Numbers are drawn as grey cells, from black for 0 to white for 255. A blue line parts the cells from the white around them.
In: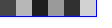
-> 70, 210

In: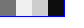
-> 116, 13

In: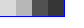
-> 218, 54

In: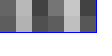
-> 101, 87

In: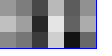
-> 152, 104

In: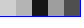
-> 207, 79

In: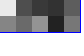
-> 234, 119
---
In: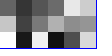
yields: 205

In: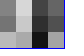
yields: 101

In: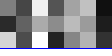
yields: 16

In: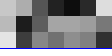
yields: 221

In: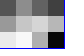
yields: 64

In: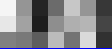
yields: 55

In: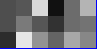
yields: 180

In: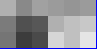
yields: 155

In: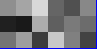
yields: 136
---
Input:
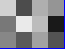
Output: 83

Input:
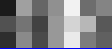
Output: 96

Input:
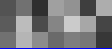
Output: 55

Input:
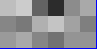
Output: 148

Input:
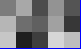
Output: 190

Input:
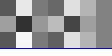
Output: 130
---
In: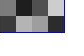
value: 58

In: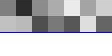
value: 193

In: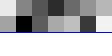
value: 163

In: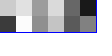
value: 59

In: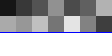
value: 170

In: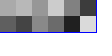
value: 95

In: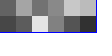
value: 71

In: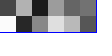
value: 251
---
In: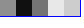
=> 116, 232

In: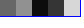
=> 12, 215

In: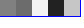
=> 243, 243

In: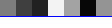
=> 243, 243

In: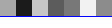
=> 92, 242

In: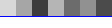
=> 181, 216

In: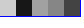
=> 161, 206

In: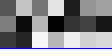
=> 2, 247

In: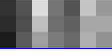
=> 110, 219
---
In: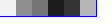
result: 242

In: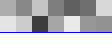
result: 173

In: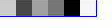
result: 204

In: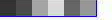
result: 51

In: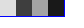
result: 223

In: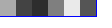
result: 171
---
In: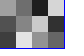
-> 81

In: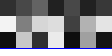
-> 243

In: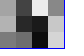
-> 179

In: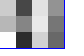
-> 183

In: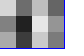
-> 129

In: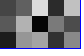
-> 89

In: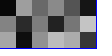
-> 131

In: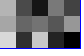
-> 166
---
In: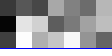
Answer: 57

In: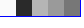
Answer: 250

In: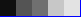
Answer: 15

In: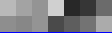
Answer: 185

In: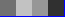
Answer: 113

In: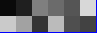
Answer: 10
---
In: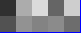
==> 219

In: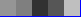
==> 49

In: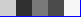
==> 121

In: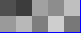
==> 161

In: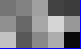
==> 160

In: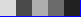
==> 174
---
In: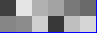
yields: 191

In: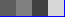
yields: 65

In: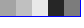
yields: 38

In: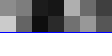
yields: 152

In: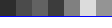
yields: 220

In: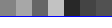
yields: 68

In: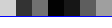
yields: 94

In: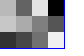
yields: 113
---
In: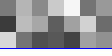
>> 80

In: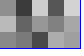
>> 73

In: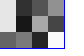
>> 37

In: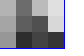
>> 67

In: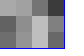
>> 190

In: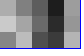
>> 79

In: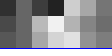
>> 167

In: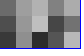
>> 44

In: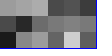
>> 156
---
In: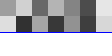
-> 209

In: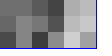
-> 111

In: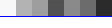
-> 179

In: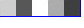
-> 87

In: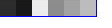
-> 24

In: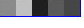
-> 192

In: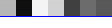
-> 15

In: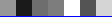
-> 25
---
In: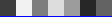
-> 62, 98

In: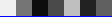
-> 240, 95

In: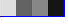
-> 222, 20

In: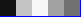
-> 17, 114

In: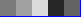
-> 123, 98

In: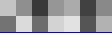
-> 196, 178

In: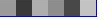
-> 154, 195
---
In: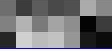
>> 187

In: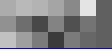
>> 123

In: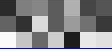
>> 105

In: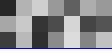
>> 47

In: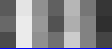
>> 144

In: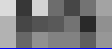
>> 144
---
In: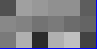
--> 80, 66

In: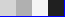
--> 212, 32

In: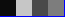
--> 11, 125

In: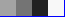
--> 163, 248

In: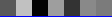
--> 89, 123

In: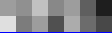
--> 157, 72

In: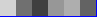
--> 211, 99

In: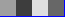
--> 159, 103

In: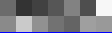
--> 107, 153

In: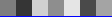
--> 126, 164
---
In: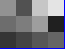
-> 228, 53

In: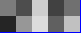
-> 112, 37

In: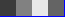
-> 100, 59

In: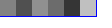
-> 192, 130

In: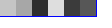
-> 87, 197

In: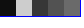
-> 106, 14

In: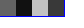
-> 57, 99

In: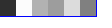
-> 128, 47

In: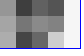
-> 246, 173

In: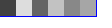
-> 166, 65
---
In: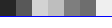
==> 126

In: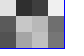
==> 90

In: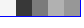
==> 151

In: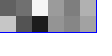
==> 126

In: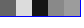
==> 156

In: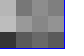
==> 189

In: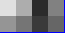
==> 149

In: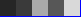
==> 217
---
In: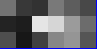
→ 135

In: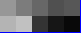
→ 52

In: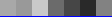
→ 70

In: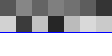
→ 187

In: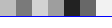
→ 34

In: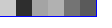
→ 177

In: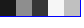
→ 54
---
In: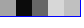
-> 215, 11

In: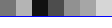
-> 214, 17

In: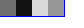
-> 218, 18

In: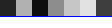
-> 226, 13

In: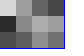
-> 215, 44

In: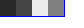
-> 237, 41

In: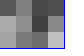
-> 192, 64

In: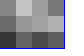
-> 197, 53

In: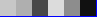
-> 220, 17
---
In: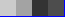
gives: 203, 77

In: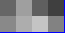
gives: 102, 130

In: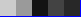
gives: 204, 40

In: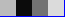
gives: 187, 219

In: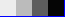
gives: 237, 5

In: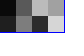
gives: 10, 214

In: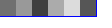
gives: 112, 86

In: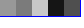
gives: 152, 79
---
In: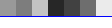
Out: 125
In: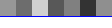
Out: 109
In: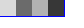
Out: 107
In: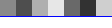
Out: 78
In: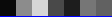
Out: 140
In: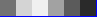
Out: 212
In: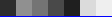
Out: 144
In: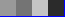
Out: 116
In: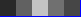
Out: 97
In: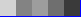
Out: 131
